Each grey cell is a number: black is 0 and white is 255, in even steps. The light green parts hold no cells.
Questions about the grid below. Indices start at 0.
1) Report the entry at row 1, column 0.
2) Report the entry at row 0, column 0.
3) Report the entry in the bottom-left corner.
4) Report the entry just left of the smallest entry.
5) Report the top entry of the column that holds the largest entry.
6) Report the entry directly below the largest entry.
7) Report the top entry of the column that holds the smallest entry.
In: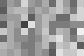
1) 93
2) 108
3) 171
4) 156
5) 199
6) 184
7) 213

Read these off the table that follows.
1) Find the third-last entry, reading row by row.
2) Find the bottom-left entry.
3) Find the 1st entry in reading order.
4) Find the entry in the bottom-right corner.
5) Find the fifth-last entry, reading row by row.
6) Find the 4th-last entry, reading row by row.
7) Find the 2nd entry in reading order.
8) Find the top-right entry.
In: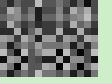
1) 101
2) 116
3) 86
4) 116
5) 116
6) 29
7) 43
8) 74

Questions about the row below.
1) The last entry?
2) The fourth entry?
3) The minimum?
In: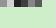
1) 90
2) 63
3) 35

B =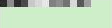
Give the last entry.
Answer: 157
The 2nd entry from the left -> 141
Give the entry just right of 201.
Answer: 216
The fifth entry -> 201

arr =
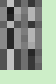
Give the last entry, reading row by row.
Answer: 98
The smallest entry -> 26
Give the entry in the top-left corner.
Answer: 98
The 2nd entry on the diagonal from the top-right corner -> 181
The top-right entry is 98
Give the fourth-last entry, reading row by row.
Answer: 69
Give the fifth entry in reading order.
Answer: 55
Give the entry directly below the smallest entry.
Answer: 39
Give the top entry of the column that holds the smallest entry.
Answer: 193
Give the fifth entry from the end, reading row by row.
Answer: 193
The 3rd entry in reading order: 69
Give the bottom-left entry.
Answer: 82
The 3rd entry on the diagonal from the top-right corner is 111

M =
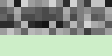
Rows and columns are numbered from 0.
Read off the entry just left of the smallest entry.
31
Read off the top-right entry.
31
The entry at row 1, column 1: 114
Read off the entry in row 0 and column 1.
183
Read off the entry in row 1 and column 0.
88
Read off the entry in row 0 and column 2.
31
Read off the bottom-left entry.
157
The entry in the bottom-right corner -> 157
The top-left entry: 142
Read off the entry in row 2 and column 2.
157
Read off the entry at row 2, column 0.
101
